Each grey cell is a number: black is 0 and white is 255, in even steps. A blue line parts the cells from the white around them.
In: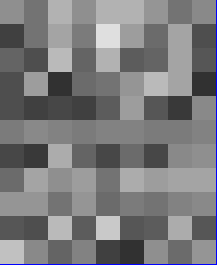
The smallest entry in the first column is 64
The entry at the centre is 130
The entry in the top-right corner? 137
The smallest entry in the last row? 49
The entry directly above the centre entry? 92
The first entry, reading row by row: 143
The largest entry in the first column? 193
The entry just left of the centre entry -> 123
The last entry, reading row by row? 149
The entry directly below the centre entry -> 71
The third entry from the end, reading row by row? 143
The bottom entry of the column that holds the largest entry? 64
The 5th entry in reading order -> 178
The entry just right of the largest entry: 157
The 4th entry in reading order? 143
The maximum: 223
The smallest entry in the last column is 49
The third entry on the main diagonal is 186
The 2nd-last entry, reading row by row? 107

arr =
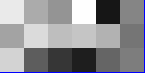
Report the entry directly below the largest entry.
197
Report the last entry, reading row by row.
125
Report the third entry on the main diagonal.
54
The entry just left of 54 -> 93
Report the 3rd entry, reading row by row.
148

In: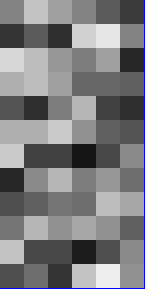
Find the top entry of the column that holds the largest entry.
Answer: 91
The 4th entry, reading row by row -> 131
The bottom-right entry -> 144
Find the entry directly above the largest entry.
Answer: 78
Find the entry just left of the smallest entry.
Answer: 65
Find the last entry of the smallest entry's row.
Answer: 138
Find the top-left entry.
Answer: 131
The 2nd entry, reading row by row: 196
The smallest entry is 21
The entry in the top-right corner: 59
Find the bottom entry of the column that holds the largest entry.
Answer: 238
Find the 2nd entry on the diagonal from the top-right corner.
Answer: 230
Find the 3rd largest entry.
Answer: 215
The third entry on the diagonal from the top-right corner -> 125
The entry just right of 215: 189
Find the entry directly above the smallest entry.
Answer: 144
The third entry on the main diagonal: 152
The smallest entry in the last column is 39
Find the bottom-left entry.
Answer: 78
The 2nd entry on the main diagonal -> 91
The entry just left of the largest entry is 196
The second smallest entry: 27

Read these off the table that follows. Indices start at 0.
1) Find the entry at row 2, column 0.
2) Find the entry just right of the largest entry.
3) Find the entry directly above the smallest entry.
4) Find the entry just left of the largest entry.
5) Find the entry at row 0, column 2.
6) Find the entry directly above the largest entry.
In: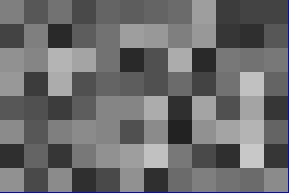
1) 145
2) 54
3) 47
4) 47
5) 114
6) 180

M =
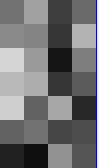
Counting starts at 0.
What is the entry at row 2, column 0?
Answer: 213
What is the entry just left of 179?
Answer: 54
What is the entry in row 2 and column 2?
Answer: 21
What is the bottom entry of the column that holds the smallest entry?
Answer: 15
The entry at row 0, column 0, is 114
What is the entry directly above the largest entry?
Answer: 138
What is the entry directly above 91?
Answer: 126
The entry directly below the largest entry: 185

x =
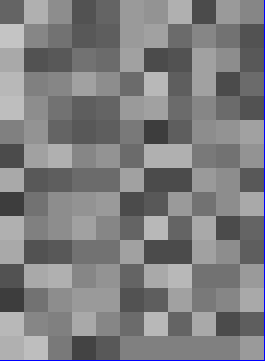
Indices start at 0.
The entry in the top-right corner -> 134
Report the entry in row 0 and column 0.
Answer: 100
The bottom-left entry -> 176
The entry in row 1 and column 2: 114
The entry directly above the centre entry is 107
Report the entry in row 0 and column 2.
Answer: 141
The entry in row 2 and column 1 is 82
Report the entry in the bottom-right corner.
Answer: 154
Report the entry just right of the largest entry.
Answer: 134
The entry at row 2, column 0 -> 169
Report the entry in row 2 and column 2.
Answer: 88
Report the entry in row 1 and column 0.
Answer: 196

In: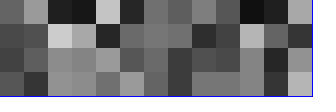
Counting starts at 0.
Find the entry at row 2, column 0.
66
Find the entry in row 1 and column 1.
80
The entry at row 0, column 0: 100
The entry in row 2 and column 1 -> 94
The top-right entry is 168
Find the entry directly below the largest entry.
140
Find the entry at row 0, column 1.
154
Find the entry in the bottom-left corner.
86
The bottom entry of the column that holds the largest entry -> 146
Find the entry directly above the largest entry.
31
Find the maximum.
204
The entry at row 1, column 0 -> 73
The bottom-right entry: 181
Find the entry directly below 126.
46
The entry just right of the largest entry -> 168

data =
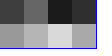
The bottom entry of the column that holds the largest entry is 217
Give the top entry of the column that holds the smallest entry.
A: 27
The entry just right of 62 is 102

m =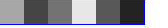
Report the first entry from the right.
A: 35
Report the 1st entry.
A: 167
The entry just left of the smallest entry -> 88

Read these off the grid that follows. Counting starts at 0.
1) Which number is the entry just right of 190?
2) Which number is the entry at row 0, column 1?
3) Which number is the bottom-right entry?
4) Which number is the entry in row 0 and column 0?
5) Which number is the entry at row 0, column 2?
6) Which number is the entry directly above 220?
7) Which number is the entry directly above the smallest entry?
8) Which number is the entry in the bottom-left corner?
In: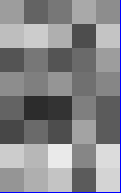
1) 204
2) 99
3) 212
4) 157
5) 119
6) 91
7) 127
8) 149
